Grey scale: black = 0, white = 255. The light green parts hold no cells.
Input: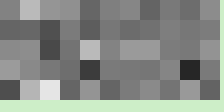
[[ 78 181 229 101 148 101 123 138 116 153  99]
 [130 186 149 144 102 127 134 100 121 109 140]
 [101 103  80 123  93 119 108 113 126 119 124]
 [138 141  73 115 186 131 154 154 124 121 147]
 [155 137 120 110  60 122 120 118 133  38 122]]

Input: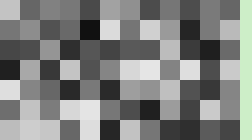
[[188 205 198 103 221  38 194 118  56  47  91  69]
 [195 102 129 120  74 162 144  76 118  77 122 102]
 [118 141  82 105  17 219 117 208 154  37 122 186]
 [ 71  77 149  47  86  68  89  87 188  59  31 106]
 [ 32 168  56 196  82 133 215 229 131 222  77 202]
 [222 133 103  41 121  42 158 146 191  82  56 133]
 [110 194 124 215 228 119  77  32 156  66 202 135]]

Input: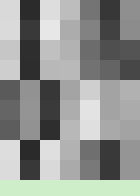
[[219  56 217 170 121  56 149]
 [217  43 221 189 116  55 143]
 [218  57 231 172 130  65 140]
 [198  46 192 178 108  79  84]
 [206  45 184 185 114 100  71]
 [ 90 146  55 164 207 163 177]
 [101 148  58 173 227 163 171]
 [ 93 146  46 184 223 169 163]
 [221  42 223 178 111  57 149]]

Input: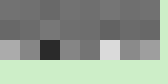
[[171 134  42 133 116 218 138 158]
 [114 112 105 114 111 117 111 113]
 [104 108 119 111 110  99 107 104]]

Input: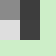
[[222  63]
 [138  61]]

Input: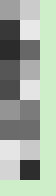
[[212  45]
 [159 203]
 [ 56 232]
 [ 43 103]
 [ 86 173]
 [ 75 228]
 [148 123]
 [107 108]
 [229 201]]

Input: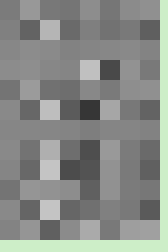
[[131 149  96 139 170 121 158 160]
 [123 152 120 117 141 118 139 144]
 [128  99 181 106 127 114 121  95]
 [135 140 138 130 133 135 137 131]
 [140 142 135 133 192  73 146 121]
 [116 155 113 110 136 122 142 144]
 [137 103 190  91  54 166 120  99]
 [134 134 134 132 126 133 133 130]
 [137 115 175 110  78 153 123 106]
 [133 104 196  76  83 146 122  96]
 [116 149 146 141  96 145 123 119]
 [137 101 196 102 112 128 121  90]]

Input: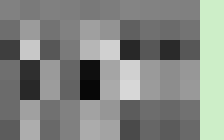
[[ 92 173 105 128 171 163  74 102  91 105]
 [129 122 128 126 121 125 132 130 129 128]
 [110 155 115 129 159 147  96 112 107 115]
 [ 62 200  87 122 182 208  40  87  42  87]
 [111  47 154 102  15 165 208 154 141 151]
 [107  40 156  99   7 170 215 155 141 153]
 [107 160 113 129 162 150  92 109 104 113]]
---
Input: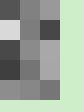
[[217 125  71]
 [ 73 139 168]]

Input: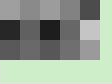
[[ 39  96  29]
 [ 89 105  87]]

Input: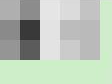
[[138  57 227]
 [149  91 227]]

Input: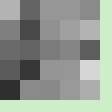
[[127  72 144]
 [106  99 123]]

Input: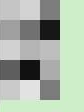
[[159 113  23]
 [209 180 190]]

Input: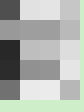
[[153 158 158]
 [ 40 190 193]]

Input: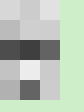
[[187 207 206]
 [ 77  63  99]]
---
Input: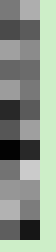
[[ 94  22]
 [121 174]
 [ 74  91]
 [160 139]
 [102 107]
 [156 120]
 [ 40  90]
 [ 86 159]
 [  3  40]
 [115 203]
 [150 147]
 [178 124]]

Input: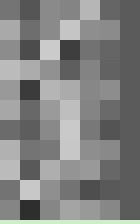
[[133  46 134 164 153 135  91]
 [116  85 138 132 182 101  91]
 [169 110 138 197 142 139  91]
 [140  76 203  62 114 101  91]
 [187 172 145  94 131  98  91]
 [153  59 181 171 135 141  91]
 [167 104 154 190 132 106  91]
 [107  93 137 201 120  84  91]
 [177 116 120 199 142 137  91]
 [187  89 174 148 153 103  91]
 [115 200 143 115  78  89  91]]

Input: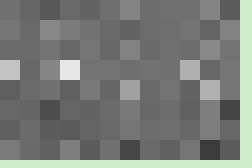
[[122 106  97 126  92 113  70 106  97 117  59  91]
 [112 102  88 106  99 111 132 109 112 112 132  92]
 [118 106 135 123 114 105  99 108 110 115 100 130]
 [107 107 116 103 117 104 129 106 112 109 136 115]
 [194 104 134 231 115 115 111 114 113 176 103 117]
 [ 94 107 113  96 121 102 161 105 115  99 177 118]
 [103 100  78 101  99 107 121 104 108  97 126  69]
 [ 95 107  92  89 100 105 117 109 111 104 125 103]]

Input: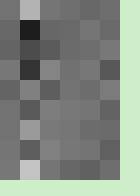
[[119 195 117 103  97 110]
 [114 179 117 111 104 110]
 [104  29 103 105 117 106]
 [100  76  91 107 110 120]
 [119  51 132 113 119  88]
 [100 128  94 115 109 123]
 [114  90 125 120 117  99]
 [114 154 121 118 108 107]
 [117  94 129 119 116  96]]

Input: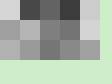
[[177 154 118 137 161]
 [213  72  99  60 204]
 [159 181 127 116 212]]

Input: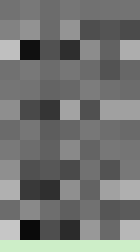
[[198  10  78  43 152 105 183]
 [114 120 108 118 113 114 115]
 [130 146 107 148  78  84  75]
 [191  16  81  46 140  98 173]
 [113 120 108 118 107  83 103]
 [117 115 100 104 124 112 108]
 [142  73  53 163  80 160 160]
 [107 118  93 102 119 110 106]
 [121 109  97 137 100 119 117]
 [143  80  87  74 113  83 120]
 [176  57  47 143  99 161 175]
 [108 137 110  95 113  86  91]]
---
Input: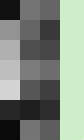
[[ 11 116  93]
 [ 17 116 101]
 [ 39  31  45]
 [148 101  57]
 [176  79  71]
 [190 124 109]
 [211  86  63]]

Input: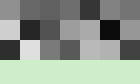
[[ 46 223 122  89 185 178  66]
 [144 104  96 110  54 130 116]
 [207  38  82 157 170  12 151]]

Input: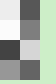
[[ 67 214]
 [151 100]
 [237  87]
 [251 126]]

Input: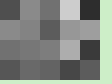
[[ 79 138 113 205  45]
 [ 86 105  99  71  92]
 [113 119 125 173  58]
 [138 131  92 151 158]]

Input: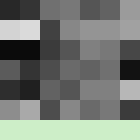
[[ 11  11  59  85 128 120  71]
 [ 40  52 112 120  85  98 155]
 [ 46  32  98  85 128 128 183]
 [ 91  52  77 106  98 112  18]
 [141 169  77 135 106 120  59]
 [211 218  65 135 148 148 161]]

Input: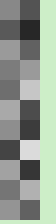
[[ 68 219]
 [ 89  39]
 [110 198]
 [117 177]
 [124 154]
 [136  83]
 [142  60]
 [148  97]
 [154  97]
 [162  54]
 [169  76]]
